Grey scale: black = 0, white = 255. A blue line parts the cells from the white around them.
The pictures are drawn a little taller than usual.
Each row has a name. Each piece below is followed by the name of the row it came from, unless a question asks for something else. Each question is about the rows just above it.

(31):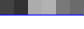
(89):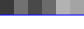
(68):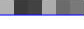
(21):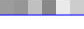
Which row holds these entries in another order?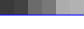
(68)
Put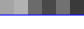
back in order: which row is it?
(89)
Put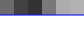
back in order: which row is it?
(31)
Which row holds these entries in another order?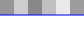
(21)
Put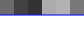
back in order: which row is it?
(31)
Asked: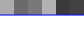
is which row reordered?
(68)
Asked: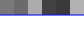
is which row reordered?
(68)

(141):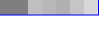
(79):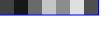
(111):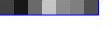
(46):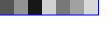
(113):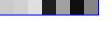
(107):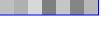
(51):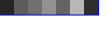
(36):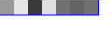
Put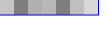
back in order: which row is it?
(141)
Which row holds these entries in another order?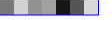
(46)
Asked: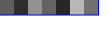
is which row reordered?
(51)
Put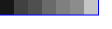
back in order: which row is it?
(111)

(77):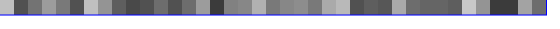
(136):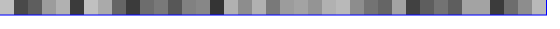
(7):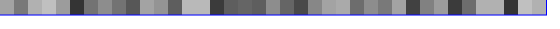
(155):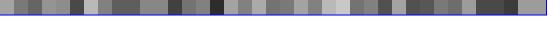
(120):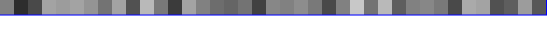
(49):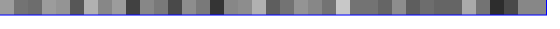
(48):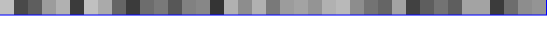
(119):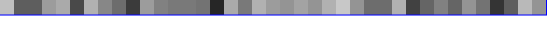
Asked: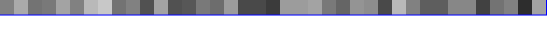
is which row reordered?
(155)
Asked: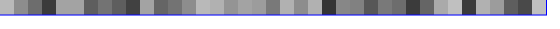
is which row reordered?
(136)

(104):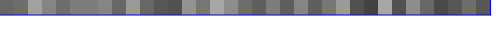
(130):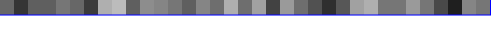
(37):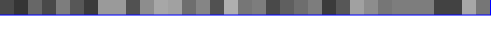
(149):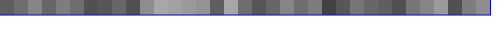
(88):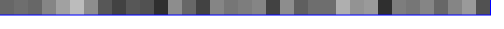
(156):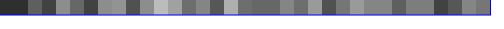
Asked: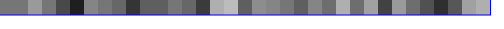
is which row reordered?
(130)
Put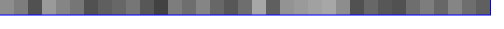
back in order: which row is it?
(149)
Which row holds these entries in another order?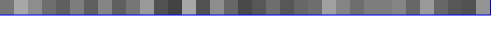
(104)
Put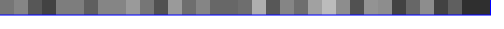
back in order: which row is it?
(156)
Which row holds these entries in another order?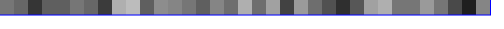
(130)

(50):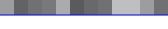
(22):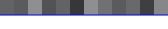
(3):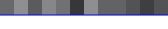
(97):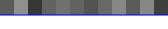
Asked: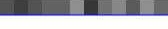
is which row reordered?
(3)
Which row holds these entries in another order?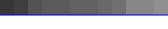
(97)
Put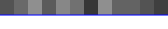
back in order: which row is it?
(3)
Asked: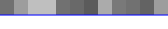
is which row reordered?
(50)
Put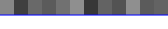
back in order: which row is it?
(22)
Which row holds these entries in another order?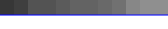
(3)

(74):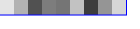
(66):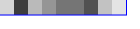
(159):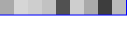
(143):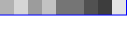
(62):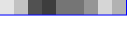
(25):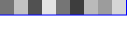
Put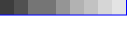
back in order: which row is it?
(62)
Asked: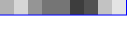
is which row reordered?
(62)
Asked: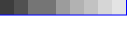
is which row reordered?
(143)
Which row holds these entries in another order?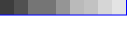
(66)
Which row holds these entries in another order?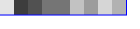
(143)
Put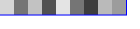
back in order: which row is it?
(25)

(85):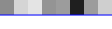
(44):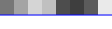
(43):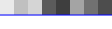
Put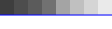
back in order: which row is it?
(43)
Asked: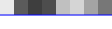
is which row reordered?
(44)
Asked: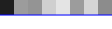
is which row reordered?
(85)
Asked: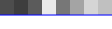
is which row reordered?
(44)

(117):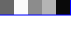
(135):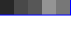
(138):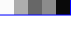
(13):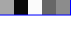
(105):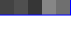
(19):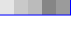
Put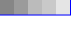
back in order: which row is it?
(19)
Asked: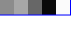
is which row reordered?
(13)
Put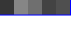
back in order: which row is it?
(105)
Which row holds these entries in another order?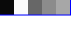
(13)
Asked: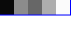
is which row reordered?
(138)
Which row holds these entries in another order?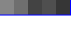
(105)

